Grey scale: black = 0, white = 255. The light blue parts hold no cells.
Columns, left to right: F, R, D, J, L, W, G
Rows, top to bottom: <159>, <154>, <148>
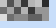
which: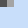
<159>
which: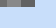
<148>
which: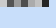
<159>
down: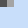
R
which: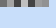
<154>
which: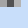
<154>
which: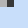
<154>

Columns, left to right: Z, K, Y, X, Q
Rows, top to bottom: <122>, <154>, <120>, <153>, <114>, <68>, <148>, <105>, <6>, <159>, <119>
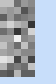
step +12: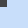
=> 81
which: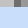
<122>
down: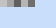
Z
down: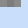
Q
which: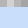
<153>
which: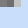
<159>
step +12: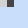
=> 222	81

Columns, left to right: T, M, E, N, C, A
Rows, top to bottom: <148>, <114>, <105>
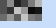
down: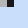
A
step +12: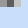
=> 164	106	208

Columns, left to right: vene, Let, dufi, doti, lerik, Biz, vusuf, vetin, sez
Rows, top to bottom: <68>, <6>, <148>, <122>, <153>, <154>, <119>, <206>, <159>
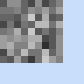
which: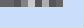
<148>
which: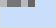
<206>
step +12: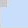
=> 213

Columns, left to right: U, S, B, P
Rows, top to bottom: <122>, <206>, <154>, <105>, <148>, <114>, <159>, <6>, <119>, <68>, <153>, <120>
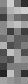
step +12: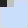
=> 47	205
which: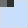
<122>
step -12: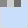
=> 125	193	98

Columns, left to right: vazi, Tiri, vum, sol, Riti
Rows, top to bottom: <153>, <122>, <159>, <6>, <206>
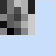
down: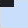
Riti
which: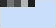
<122>
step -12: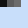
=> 4	80	96
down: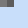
Tiri

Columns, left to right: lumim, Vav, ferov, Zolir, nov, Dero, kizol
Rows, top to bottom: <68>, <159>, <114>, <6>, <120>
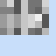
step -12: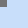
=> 104
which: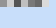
<68>
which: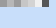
<114>
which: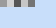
<68>
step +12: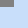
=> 141	141
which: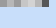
<6>

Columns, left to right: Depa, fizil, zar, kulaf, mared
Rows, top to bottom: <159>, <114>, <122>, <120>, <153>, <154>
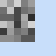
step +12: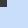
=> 71
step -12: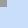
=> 144

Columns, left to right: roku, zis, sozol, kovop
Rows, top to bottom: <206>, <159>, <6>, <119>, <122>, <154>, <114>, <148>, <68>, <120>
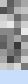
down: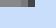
zis
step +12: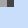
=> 178	81
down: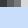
sozol
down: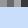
sozol
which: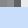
<122>
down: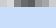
roku

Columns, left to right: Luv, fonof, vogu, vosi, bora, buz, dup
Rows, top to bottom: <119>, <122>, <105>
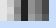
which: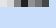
<122>
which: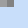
<105>

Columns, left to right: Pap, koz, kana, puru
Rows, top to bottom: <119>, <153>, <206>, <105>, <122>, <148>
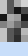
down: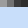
kana
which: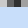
<148>
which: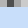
<119>
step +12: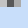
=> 207	100	183

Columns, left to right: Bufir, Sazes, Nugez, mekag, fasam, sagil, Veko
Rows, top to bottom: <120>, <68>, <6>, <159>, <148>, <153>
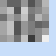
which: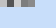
<68>
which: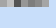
<148>

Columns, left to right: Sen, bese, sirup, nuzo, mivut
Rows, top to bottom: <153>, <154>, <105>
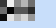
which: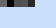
<154>
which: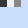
<153>
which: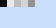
<105>
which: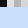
<105>

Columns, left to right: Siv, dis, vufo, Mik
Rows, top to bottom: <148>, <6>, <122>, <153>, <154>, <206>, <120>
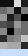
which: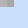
<120>
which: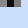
<6>
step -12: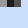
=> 140	16	68

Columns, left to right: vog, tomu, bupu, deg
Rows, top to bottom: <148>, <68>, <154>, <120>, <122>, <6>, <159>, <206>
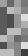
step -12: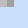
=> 177	148
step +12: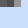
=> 103	90	160
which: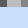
<122>
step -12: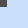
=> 66
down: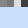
deg

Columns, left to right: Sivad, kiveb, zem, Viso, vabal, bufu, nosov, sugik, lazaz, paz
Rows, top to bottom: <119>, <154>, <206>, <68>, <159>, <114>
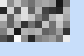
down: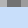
sugik
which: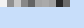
<119>
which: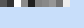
<114>
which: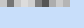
<206>

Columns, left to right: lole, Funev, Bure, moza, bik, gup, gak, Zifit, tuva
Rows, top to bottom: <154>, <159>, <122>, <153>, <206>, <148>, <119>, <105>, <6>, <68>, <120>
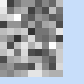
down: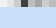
lole
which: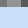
<154>
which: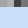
<159>
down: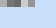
moza
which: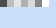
<119>
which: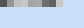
<6>

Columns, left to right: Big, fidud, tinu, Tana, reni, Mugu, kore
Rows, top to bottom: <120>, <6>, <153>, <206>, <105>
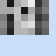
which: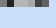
<105>
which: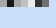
<120>
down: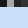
fidud
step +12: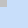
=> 205
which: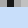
<120>
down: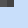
Mugu

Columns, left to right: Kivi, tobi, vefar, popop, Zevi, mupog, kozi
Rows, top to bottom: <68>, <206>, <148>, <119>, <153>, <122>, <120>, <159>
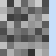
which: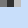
<159>
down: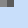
Zevi
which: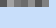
<153>
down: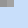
kozi
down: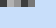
tobi
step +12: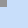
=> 161

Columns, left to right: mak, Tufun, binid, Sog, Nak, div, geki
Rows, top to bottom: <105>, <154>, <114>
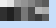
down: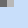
div
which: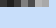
<154>

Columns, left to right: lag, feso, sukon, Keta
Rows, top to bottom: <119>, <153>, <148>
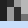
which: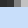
<119>
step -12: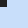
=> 20
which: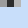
<153>
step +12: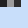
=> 44	168	57
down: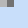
Keta
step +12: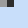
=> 168	57

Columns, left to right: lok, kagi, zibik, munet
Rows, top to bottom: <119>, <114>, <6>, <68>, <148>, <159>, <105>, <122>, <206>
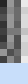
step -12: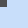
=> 68
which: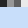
<119>
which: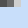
<122>
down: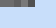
zibik

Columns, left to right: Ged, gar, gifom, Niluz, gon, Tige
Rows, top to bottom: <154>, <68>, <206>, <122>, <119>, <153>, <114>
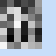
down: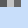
Ged
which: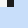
<122>
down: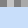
gon
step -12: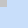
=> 184
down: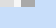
gifom
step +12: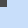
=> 87

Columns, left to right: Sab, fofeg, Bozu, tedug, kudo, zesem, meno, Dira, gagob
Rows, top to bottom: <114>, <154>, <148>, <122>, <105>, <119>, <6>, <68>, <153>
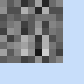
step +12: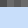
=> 91	119	103	119
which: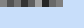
<114>

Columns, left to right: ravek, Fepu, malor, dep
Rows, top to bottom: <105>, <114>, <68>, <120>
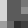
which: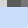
<105>
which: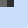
<120>
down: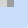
ravek

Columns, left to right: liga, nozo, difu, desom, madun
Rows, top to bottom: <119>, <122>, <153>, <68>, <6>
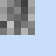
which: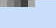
<119>
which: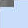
<153>
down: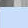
nozo
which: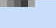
<119>
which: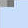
<153>

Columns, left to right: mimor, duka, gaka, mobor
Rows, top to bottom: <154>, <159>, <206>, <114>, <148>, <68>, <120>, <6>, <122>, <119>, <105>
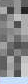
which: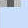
<122>
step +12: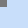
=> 133
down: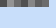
gaka
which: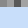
<114>
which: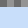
<68>
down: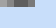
mimor
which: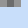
<68>

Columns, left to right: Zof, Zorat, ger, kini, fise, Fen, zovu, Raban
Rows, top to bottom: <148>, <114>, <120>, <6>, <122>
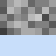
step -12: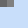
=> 91	116
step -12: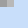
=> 146	172
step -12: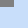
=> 116	116
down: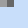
Zorat
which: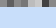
<120>
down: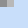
ger

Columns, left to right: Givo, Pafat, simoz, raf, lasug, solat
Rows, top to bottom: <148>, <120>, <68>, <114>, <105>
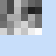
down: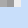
lasug
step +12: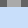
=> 112	182	182	112

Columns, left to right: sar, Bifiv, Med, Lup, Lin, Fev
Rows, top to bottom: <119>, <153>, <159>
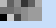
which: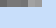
<153>
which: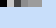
<159>
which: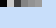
<159>
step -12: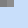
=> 115	129
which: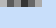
<119>
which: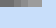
<153>

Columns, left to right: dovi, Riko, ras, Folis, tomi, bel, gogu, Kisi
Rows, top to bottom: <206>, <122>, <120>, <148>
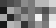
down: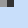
Folis
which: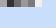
<148>
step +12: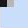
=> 36	195
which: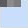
<206>
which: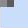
<122>

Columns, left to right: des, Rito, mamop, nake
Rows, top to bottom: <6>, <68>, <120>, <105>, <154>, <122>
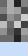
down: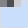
nake
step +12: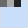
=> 118	184	47
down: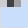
nake
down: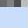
des
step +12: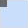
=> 118
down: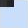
mamop

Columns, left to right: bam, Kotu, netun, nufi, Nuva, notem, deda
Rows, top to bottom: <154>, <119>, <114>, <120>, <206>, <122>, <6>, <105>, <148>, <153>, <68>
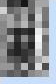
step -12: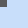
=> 79
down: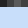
Nuva
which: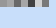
<114>
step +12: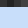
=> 63	47	63	77
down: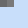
deda

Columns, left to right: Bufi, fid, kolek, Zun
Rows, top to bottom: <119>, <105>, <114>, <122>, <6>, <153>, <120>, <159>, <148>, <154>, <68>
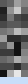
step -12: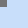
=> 105
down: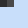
Bufi
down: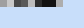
kolek

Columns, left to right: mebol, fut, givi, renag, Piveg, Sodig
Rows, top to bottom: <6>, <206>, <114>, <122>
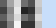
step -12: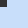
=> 39
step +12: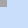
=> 177

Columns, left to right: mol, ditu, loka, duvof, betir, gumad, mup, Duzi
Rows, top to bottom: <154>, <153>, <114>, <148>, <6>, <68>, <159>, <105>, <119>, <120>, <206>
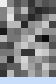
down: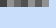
Duzi
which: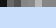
<6>
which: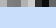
<68>
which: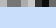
<68>

